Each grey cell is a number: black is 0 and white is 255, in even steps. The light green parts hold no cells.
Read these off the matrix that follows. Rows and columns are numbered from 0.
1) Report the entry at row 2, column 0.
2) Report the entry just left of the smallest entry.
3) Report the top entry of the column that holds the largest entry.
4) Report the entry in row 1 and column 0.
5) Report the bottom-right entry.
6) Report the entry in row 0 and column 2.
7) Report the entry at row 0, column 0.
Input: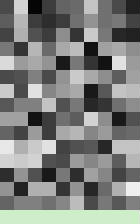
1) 67
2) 210
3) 33
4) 93
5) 128
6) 5
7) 74

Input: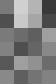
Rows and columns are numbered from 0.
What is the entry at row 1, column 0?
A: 79
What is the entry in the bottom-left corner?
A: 137
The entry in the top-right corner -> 57
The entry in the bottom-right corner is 130
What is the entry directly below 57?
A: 72
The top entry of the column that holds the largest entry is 208

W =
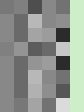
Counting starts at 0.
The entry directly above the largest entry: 86
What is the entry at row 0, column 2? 78
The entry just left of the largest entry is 114
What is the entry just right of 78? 136
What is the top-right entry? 114
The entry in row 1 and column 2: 184
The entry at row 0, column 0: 120
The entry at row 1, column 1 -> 106
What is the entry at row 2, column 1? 106

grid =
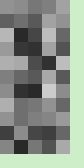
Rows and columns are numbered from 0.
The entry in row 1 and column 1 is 111
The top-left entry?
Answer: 146
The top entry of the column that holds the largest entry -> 127
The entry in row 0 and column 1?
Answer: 140
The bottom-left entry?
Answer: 133
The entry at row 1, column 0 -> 96
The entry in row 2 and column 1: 41
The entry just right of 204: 140
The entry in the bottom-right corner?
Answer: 169
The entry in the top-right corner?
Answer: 162
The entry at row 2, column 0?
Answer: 183
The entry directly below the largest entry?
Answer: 146
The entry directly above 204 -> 169
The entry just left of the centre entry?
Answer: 103
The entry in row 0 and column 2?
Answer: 119

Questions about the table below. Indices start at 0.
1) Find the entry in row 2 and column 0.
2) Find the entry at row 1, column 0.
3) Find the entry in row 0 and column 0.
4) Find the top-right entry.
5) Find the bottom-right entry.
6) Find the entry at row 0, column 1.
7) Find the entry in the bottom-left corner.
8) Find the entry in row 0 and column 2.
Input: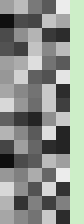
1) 75
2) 15
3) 159
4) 236
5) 44
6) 187
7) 166
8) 121

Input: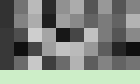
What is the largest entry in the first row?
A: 186
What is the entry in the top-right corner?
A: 131
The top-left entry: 50
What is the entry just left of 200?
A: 107
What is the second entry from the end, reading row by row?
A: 99
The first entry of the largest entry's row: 56
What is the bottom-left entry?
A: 56
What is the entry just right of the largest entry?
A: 165
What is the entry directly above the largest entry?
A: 172
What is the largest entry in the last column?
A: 179
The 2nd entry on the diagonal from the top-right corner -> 99
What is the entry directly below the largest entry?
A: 70
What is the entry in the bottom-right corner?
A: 115

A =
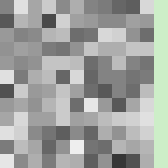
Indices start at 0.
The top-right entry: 216
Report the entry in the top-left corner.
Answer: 131
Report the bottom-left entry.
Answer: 230
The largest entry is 238
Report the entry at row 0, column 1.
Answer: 224
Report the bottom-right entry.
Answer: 174
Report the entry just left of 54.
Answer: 146
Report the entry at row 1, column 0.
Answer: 88
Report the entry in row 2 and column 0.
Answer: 153
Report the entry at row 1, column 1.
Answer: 181
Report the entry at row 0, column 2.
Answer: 166
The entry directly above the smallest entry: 181
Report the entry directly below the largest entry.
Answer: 174
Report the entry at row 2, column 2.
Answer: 138

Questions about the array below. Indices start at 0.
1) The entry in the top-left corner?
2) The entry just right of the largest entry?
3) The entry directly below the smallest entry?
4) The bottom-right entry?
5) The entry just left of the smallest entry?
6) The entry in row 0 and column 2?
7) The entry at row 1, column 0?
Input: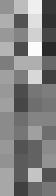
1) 146
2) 41
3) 104
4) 118
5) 251
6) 239
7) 175

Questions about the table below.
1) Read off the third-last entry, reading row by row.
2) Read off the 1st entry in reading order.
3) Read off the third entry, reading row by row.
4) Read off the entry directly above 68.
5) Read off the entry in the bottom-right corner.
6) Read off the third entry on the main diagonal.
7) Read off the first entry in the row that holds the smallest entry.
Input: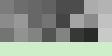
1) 55
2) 124
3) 103
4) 76
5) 201
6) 131
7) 116

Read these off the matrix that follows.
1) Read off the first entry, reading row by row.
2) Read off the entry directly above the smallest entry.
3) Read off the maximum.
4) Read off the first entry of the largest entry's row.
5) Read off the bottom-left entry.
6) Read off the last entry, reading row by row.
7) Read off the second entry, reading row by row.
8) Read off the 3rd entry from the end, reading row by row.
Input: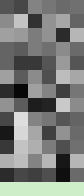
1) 85
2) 92
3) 222
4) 71
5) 43
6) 106
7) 71
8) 79

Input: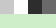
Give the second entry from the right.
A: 45
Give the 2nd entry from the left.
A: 254
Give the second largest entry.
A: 200

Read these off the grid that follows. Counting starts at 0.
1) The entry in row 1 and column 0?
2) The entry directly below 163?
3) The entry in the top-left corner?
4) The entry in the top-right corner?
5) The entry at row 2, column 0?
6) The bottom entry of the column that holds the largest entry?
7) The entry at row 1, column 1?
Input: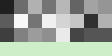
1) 92
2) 48
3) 32
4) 149
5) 62
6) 129
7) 248

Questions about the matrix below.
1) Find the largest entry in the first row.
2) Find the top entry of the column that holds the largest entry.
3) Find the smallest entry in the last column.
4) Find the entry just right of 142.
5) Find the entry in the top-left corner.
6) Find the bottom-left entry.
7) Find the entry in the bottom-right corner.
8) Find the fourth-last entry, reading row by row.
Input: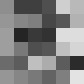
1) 207
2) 185
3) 43
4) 63
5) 142
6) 150
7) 227
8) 121
